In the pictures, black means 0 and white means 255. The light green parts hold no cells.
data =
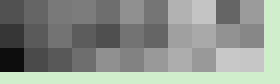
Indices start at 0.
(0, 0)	81
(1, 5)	114
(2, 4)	143
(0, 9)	100
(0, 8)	195
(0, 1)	101
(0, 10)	156
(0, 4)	111
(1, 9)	145
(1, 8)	169

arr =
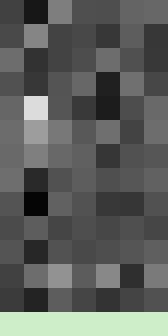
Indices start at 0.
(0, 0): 65
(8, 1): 5
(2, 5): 80
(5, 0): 108
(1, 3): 72
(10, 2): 82
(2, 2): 67
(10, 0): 84
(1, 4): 55
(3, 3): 103
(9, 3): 78
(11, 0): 65
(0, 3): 79
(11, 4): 136
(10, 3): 73
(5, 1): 157
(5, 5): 67
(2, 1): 50
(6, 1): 127
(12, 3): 69
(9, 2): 69
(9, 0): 75
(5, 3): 88
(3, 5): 112
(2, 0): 109
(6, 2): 104
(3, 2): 84
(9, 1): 93

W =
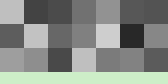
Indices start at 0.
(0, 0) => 191
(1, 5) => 40
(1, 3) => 128
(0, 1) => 67
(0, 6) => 83
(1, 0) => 93
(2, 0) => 158

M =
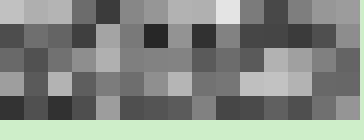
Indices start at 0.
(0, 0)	193
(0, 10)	123
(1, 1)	111
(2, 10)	90
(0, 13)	151
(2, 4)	176
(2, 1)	81
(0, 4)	59
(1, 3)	63
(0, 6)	150
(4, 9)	70
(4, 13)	112
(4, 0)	51
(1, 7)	147
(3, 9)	118
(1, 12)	59
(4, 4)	157
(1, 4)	164
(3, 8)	114
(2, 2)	113
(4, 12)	79
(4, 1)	80
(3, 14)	103

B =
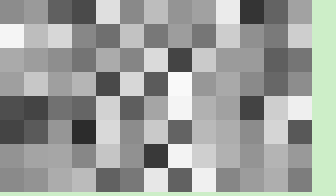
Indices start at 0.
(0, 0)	140
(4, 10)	67
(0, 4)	223
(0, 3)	74
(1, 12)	206
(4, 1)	68
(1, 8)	118
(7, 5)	120
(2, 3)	116
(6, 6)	57
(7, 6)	231
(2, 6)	218
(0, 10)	52
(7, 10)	156
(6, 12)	153
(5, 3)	44
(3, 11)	103
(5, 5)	140
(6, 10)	148
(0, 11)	99
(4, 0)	78
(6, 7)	243
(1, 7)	157
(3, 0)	159
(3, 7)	249
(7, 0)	138
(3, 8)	151
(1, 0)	245
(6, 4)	197
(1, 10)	144
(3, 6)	91
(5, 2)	150
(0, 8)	161
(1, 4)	111
